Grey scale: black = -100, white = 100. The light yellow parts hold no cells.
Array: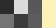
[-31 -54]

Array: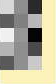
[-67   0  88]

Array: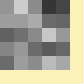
[-46 -16   8  19 -16]

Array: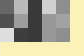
[ 11  19 -55]

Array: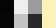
[22 53]

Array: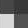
[-56  69]

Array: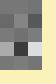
[-10   4  -4]

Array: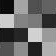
[-23  -4 -70 -36]

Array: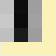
[ 24 -91  50]
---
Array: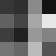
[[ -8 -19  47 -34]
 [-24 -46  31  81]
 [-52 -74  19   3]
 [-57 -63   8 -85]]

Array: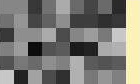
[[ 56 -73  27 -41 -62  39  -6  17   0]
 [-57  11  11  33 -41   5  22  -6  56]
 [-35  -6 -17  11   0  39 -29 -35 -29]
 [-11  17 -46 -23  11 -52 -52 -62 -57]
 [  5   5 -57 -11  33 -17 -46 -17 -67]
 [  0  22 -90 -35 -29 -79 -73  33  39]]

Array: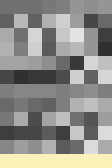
[[ 33 -12  67 -24  56  78  17 -51]
 [ 39  -1  62 -29  33  44  17 -62]
 [ 28  28  23  11 -18 -56  67  50]
 [  5  23  11  39 -29 -18  72  33]
 [ -1   5   5   5  -1   5  11  -1]
 [-12 -12 -12  -6  -1  17  11  17]
 [-18  -6 -18 -24  -1  39  50  33]
 [-24  44 -24  39  62  23 -45 -18]
 [ -6  33 -40  28  50 -12 -34  23]
 [-51 -45 -45 -29 -51  56 -29  72]
 [-45 -62 -56 -56 -40  62 -24  67]]

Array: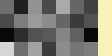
[[ 67 -14  27 -54  10  -8  -2]
 [-42  -2  21  10 -20 -54 -36]
 [-14 -76  15 -42  33 -20 -48]
 [-93 -65 -36 -30   4 -25 -93]]

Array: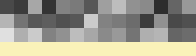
[[ 76  37  59   2  14  48  31   8  20  -9  37  42 -21 -15]
 [-43 -54  31 -59   2  -4 -32  25  48  14   8 -65 -21  20]
 [ 42  -9 -32 -26 -37 -32  59   2  -4 -15 -54  14 -43 -37]]

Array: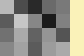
[[-29  55   6 -79   1]
 [-11  33 -23  17 -34]
 [  6  27 -29  22  33]
 [ 45 -40 -68 -17  -5]]

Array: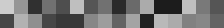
[[-45  40  12 -45 -56 -56   6  23 -22  29 -73  45  34   1   6 -22]
 [ 61  18 -62 -11 -39  50 -33 -11 -67 -17  34 -78 -78  50  -5 -33]]
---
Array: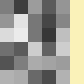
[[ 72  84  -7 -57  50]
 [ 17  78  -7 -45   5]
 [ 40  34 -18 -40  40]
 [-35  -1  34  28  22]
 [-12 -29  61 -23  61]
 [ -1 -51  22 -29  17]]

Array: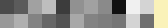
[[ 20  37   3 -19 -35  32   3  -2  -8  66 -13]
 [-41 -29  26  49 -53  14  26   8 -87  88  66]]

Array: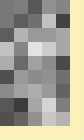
[[-27  41  20  20  31]
 [  9  26  36  20 -22]
 [-37  20   9  14 -12]
 [ 51   4  78  61  31]
 [ -6  -1 -32  14   4]
 [ 36 -17  26   9 -43]
 [-37 -22  14  56  41]
 [ -6 -27 -12  51 -48]
 [-32 -53  31  66  -1]]

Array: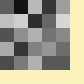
[[ 50  62 -64 -20  68]
 [-36  12  39 -10   7]
 [-41  -4  39 -31 -31]
 [ 33 -58   2  18 -15]
 [-26 -86  45 -58  23]]

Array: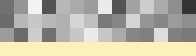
[[-16  44  56  44  39  67  50  -5   5  67  17   5  22  11]
 [-11  17  90 -34  44  33  22  84 -34  28  61  33  11 -60]
 [ 22 -16  61 -11  39  56  84  56  33   5   0  73   0  -5]]

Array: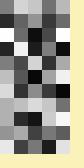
[[-72  88 -78  -1 -89]
 [ -1  66  55 -11  45]
 [ 39  50  71  55 -11]
 [ 16  33 -49  -6 -27]
 [ 99 -16 -89 -43  99]
 [-66 -22  16 -55 -16]
 [ 50 -32 -94  28  88]
 [ -1 -43  66 -60  33]
 [ 82 -49  -6 -78  77]
 [ 71 -60  10 -55 -94]
 [ 39 -66 -84  60  94]]

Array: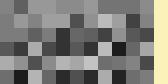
[[ -3  19   3  25  25 -37  14  47  25 -48   3]
 [ 35  14 -37   9  41  30  52 -14  -9   3 -43]
 [ -3  -3 -25  -3 -60 -19 -25 -48  14 -31 -43]
 [  3 -25  19  19   9   9  19  -9  -9  -9   9]
 [-31 -54  35 -43 -60 -31 -60  47 -78 -19  30]
 [-14 -78  41 -19 -66 -37 -66  35 -72 -14  -3]]
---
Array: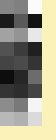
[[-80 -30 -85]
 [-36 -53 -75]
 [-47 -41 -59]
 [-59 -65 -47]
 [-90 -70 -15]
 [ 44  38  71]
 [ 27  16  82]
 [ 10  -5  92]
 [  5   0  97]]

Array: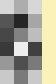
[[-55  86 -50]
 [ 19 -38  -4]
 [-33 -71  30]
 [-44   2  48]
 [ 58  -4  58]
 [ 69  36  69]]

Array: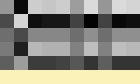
[[-42  66 -88 -82 -82 -48 -98 -48 -93 -88]
 [-26  23 -53 -53 -48 -32 -59 -26 -59 -59]
 [-14 -42   6   6   6 -14  12 -14  12  12]
 [ -4 -76  44  39  39   1  49   1  49  44]
 [ 18 -93  61  55  61  23  71  18  71  66]]

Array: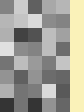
[[-59  -9 -59  15 -20]
 [ 38 -48 -36  48  26]
 [  3  60 -25  32  43]
 [ 38  -9  -3  71 -30]
 [ 76   9   3  48 -15]
 [ 15 -25  15 -15 -20]
 [ -9  48  21  -3  54]
 [ 43  54  71   9   3]]

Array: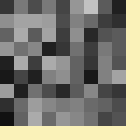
[[-81 -46 -75   1  12 -23 -81   1  28]
 [-75  34 -52  34  18 -23 -58   1 -35]
 [-58  -5 -40  -5 -46  18  52 -29 -75]
 [-23  34 -29  28 -52  12 -69 -35 -29]
 [ 23 -75 -11 -40 -69 -29   6 -46 -58]
 [ 18 -11   6 -75 -58 -11 -52  -5 -29]
 [-63 -17  23   6  -5   1 -17 -23 -40]
 [ 12  28  28  23 -40   1 -17 -52 -63]
 [-87 -23  34 -17  18   6 -11 -46 -35]]

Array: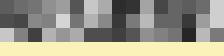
[[ 56   1 -50  40  18  34 -39 -39 -50 -33  13   1  -9 -70  45  -4]
 [-27 -15  -9  13  23 -33  56  34 -65 -60  29 -44 -21 -27 -15  62]
 [-39 -44   7   1  67  -9  40   7 -55  -4  45 -21 -21 -55  23  62]]

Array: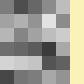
[[-14 -19 -29 -54  32]
 [ -2 -39 -19   9  48]
 [-44  -8  -2  32  15]
 [ 27  38  15  77   9]
 [ 43   4  27  48  60]
 [ 66  60  54 -34 -24]]
